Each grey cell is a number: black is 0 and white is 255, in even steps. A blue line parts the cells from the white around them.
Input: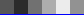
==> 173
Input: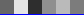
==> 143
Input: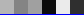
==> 12
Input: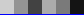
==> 171
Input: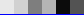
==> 180
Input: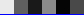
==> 138
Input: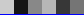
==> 183
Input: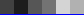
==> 115
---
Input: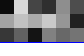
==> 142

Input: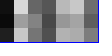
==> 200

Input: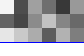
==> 56

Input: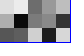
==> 153

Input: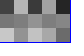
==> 162

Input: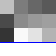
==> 103
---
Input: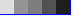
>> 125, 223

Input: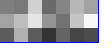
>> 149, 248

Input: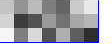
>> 154, 246

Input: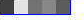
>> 114, 227

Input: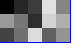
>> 45, 225

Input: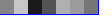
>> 83, 198

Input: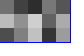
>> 207, 207

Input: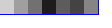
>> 28, 208

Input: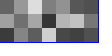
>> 53, 221

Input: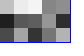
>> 94, 244
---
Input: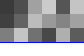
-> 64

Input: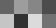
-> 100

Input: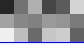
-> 162

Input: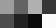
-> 157

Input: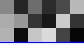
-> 172

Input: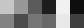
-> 198

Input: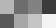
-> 182

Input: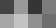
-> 68

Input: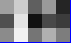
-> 80
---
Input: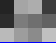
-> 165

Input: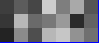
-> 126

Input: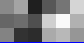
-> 87

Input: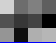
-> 109

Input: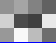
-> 165

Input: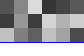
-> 53
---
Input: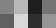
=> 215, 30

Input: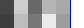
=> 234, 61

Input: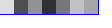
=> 222, 48

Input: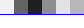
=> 241, 31

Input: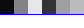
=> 231, 11

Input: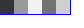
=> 242, 52

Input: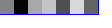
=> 216, 3

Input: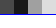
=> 221, 24

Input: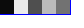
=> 235, 11
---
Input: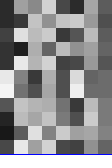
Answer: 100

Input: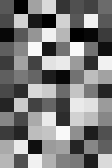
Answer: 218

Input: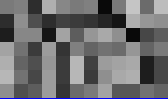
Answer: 100

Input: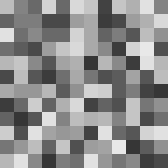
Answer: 73

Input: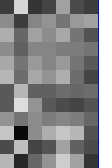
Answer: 53

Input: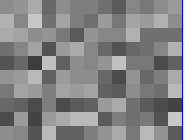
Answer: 90

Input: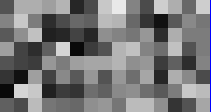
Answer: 166

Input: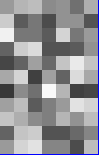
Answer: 189

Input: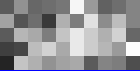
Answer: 78
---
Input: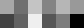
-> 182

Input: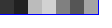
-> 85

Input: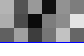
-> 146

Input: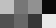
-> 145

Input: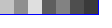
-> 78

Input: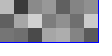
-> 132
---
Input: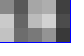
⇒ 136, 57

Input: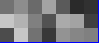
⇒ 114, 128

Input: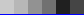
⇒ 202, 69

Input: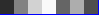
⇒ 44, 78

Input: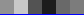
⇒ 145, 124

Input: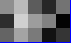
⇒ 143, 53
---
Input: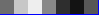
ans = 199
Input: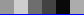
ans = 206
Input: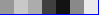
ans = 200
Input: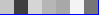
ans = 62
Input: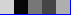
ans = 7
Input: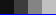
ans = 60
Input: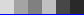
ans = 164
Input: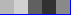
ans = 209
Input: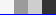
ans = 155
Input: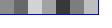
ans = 104
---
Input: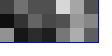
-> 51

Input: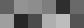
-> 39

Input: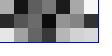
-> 86

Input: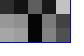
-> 143

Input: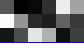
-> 148

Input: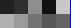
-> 155

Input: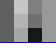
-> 180

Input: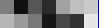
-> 154
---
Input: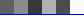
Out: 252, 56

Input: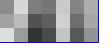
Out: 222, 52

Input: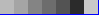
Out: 201, 43

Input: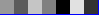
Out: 225, 1

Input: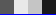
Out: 233, 26

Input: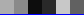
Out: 200, 13
